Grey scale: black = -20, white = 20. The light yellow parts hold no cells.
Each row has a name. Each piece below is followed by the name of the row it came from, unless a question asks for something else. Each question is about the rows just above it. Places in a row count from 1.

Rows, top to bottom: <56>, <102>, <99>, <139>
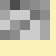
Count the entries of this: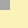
1
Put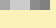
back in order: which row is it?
<139>
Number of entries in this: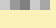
5
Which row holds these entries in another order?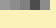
<56>
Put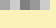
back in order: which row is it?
<99>
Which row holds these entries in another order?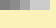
<139>
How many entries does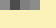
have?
4

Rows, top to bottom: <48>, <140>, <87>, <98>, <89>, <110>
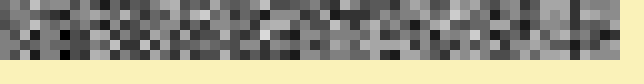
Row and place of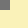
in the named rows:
<87>, 24
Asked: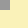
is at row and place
<98>, 56
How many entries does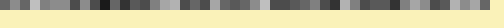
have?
49
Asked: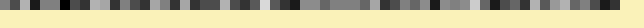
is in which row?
<98>
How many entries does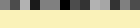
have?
14
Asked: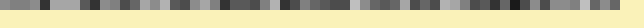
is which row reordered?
<48>
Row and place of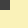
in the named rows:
<89>, 60

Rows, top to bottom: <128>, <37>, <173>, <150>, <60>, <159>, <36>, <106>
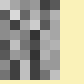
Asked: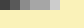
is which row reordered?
<173>
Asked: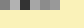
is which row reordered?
<150>
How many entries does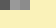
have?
3
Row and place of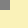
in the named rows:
<150>, 3

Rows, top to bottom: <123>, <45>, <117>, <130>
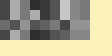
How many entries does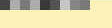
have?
9
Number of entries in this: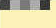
5

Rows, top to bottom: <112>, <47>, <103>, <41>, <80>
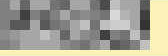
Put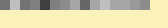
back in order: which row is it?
<41>
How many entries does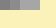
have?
4
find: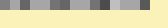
<112>
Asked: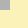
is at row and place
<47>, 13
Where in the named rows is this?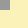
<41>, 2

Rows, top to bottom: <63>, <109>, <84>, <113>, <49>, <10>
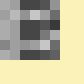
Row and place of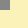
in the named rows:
<49>, 1
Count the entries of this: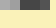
5
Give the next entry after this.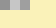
[-3]

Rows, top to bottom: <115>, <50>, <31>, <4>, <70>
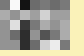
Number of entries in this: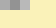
3
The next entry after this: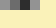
[-7]
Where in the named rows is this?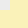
<70>, 6
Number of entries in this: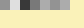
7
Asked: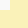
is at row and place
<115>, 2
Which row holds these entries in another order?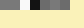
<115>

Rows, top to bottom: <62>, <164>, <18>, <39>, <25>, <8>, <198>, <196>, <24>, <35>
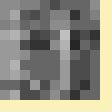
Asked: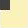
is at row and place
<39>, 4
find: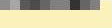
<164>
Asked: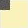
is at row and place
<164>, 3
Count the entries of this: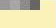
4
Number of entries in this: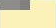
3
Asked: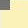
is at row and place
<18>, 4
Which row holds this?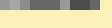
<196>

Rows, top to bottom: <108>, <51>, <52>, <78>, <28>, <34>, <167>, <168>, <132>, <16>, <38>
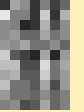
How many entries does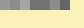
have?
7
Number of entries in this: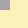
1
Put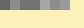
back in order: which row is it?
<28>
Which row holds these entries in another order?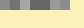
<78>

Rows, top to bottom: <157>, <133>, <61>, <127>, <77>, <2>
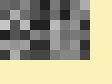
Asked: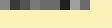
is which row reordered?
<127>
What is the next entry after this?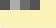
[-11]
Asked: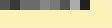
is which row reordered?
<133>
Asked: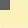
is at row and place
<157>, 2
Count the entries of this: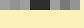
8

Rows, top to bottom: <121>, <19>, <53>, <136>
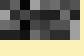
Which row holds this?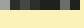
<19>
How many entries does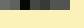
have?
7
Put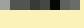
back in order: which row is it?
<53>
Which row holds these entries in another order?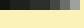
<136>
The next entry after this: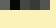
[-7]

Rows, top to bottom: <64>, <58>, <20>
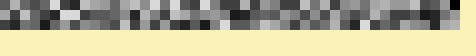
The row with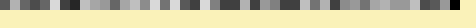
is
<64>
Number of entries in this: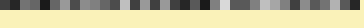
36
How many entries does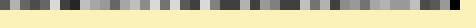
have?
46
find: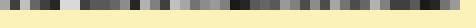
<58>
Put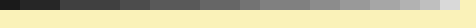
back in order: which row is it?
<20>
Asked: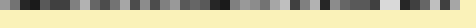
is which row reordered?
<58>
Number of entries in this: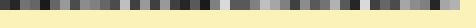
46

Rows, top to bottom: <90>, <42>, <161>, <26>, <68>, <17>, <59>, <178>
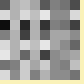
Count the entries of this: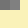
2
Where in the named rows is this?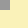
<17>, 7
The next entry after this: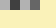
[6]
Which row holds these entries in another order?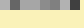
<26>

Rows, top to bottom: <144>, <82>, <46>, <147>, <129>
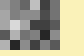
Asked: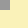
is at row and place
<144>, 1
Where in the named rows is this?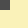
<82>, 5
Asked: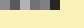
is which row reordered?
<147>
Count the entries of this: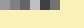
6
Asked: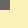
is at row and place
<144>, 3
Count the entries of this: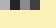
4

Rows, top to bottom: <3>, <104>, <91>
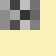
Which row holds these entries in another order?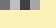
<3>
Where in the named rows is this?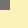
<3>, 4
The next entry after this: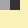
[-4]
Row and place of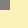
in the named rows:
<91>, 4
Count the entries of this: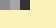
3
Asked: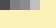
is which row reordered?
<91>

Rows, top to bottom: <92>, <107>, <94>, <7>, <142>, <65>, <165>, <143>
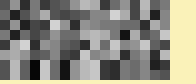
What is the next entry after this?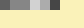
[7]
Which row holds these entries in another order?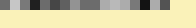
<7>
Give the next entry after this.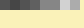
[-9]
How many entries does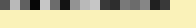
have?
17
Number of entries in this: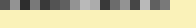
17
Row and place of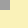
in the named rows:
<65>, 1

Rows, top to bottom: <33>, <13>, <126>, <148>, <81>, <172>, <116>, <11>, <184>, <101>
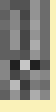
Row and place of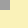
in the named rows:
<126>, 4
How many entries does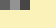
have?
3
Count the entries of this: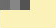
3
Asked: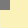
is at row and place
<184>, 4
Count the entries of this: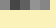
5
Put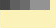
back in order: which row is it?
<148>

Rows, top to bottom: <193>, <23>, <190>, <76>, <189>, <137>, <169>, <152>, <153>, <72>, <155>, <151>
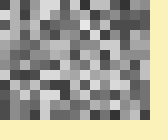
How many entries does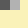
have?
2
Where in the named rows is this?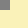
<153>, 3

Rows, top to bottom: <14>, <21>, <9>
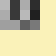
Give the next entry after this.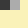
[-13]
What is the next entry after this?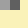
[-1]
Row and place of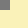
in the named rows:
<9>, 4
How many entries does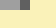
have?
3
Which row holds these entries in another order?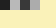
<21>

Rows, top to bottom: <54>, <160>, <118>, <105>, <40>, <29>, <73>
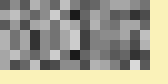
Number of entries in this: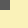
1
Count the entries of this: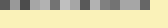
15
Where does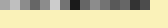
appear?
<29>
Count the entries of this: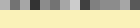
14
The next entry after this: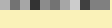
[-4]
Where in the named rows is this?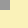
<118>, 2

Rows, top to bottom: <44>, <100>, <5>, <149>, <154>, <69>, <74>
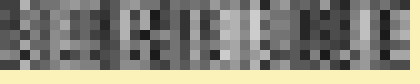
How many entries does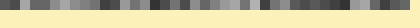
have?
41
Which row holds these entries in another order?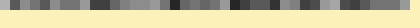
<44>
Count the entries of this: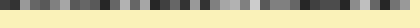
41
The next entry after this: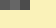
[4]
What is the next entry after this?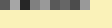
[-10]
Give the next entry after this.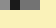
[-8]

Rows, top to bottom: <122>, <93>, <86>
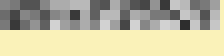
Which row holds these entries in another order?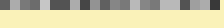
<93>
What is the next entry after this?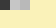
[-3]
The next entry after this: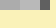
[-7]

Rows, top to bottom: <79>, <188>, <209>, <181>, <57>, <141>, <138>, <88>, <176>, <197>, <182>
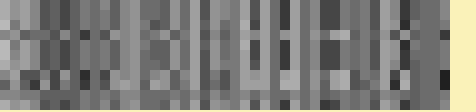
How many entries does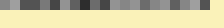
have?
21
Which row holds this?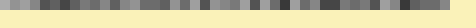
<79>
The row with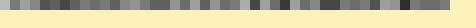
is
<57>

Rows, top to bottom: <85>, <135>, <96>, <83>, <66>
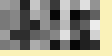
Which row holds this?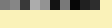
<66>
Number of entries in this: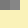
2
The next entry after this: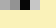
[-19]
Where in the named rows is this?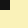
<66>, 6
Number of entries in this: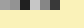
6
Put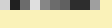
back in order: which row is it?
<83>

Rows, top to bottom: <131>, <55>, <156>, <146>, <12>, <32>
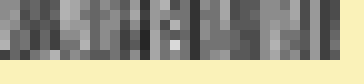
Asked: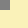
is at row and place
<12>, 29
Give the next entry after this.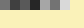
[-2]
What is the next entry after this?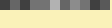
[-14]
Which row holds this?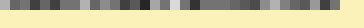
<12>
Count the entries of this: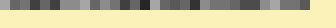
31
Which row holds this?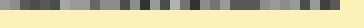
<156>
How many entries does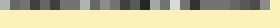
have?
27

